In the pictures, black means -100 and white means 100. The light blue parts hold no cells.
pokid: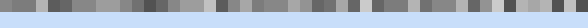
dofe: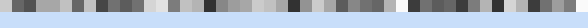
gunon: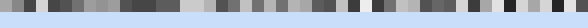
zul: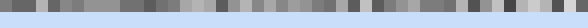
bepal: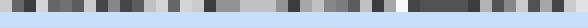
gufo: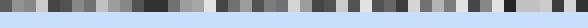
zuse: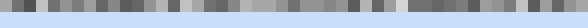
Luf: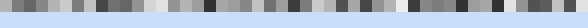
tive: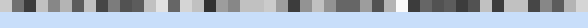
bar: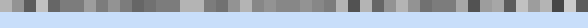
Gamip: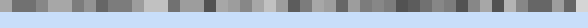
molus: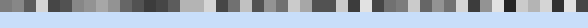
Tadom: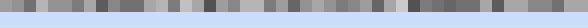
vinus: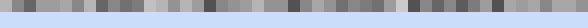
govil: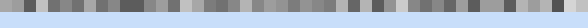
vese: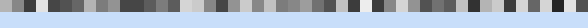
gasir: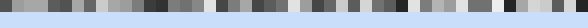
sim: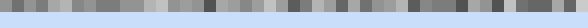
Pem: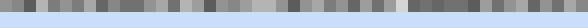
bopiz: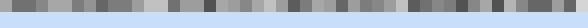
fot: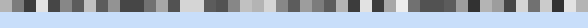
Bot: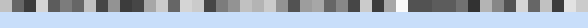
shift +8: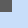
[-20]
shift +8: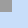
[31]
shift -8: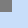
[-11]

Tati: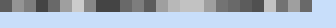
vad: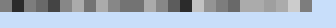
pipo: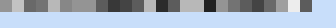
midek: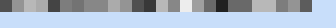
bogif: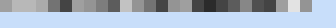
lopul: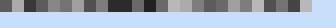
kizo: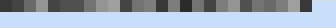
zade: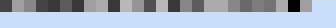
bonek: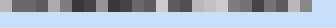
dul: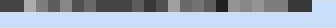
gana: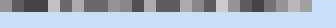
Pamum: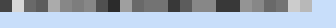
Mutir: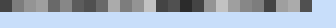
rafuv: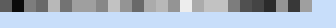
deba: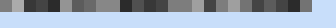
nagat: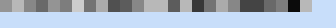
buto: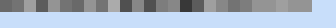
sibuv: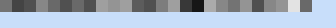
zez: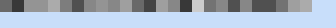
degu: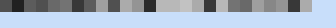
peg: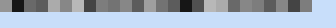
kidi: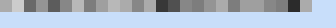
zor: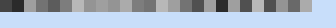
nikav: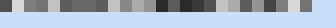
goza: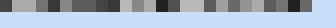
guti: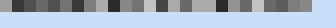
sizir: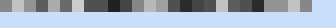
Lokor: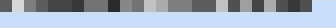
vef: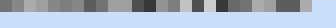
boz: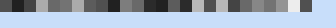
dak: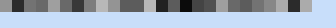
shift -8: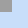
[17]
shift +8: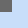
[-10]

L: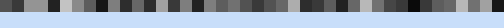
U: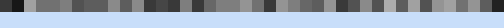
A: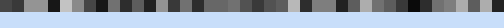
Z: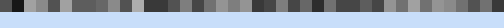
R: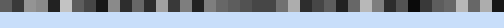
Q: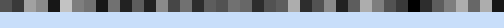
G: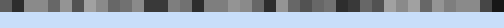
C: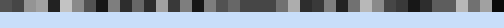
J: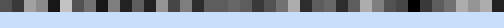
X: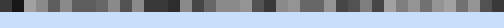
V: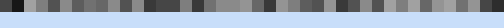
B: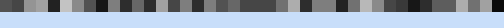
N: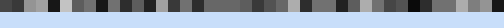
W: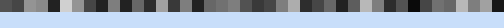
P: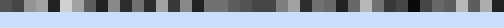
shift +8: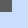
[-19]
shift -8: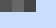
[-44 -27 -53]
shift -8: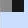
[  0 -90]
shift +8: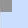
[24]

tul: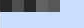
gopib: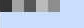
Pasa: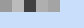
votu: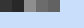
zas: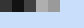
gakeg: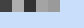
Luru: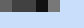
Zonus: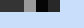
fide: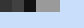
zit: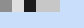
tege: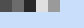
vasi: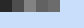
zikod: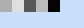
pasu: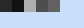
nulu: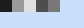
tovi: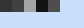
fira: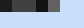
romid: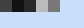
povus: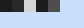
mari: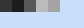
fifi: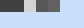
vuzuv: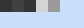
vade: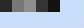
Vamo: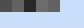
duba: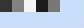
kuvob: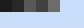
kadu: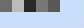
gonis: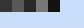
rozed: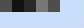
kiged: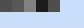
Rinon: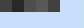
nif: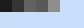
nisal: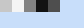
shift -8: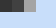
[-67 -57  21]
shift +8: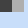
[-41  45]
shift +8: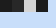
[-70 -61  74 -70]
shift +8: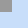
[29]

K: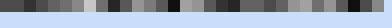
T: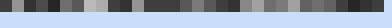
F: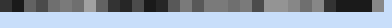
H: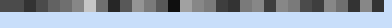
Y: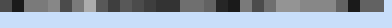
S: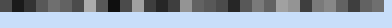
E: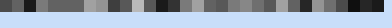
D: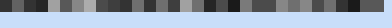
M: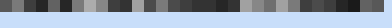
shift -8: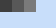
[-59 -39 -12]
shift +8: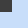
[-43]
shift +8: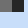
[ -5 -62]

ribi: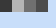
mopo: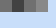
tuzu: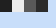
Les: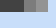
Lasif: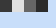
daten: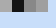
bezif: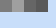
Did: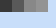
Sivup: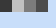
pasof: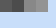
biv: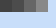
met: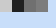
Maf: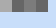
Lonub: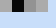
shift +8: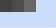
[-40 -32 -12]
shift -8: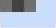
[-20 -56 -20]
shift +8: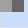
[ 33 -12]
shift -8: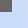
[-28]
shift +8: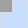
[33]
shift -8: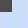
[-48]

